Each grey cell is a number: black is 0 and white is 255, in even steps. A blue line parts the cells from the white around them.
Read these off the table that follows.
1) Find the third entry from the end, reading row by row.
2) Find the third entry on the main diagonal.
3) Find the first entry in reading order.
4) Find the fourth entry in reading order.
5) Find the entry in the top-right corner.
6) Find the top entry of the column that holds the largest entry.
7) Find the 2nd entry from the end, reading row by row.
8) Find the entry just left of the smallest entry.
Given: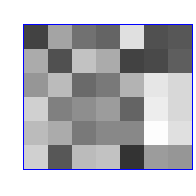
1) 51
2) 106
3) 66
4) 100
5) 87
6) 80
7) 156
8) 194

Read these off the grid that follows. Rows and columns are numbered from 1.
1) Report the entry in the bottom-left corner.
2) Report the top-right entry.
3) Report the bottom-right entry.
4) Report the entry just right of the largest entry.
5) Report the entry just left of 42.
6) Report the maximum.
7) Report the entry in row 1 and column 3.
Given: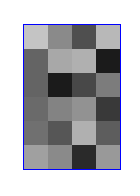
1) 160
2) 184
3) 153
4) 138
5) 138
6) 196
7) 79

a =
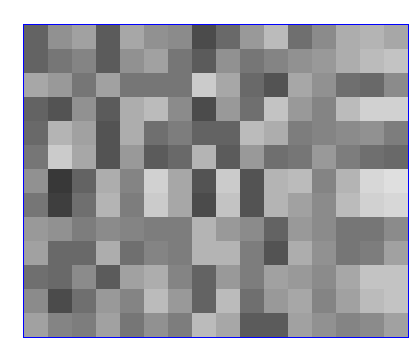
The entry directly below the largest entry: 215
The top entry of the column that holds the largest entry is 167
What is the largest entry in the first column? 167
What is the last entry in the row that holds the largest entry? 223
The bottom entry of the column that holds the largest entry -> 161
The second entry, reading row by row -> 145
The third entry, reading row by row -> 161
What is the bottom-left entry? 161
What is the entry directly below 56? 62
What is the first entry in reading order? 99
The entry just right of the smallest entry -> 99
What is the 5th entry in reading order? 167
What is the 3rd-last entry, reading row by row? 132
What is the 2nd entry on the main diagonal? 118
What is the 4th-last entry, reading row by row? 145
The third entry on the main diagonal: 118
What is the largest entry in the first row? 187
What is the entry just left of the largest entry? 215
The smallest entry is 56

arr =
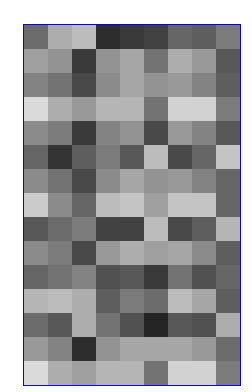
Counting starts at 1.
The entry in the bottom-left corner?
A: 218
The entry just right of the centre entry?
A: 159
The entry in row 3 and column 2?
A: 115
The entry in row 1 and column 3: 188
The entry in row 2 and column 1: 159
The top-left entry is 108
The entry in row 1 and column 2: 173
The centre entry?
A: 196
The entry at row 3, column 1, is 131
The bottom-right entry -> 123
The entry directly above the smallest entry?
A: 108
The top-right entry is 123
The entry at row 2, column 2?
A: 147
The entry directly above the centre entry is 166
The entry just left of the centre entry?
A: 188
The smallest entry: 37
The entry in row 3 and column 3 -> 73

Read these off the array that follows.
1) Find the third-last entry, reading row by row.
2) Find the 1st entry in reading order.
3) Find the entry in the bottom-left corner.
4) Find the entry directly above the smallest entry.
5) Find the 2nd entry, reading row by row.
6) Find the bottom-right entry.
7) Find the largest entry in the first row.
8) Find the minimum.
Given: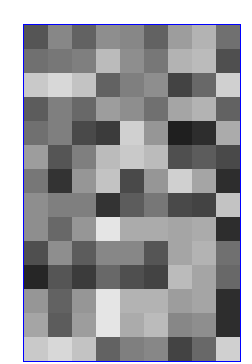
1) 67
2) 85
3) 201
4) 165
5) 135
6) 208
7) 179
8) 31
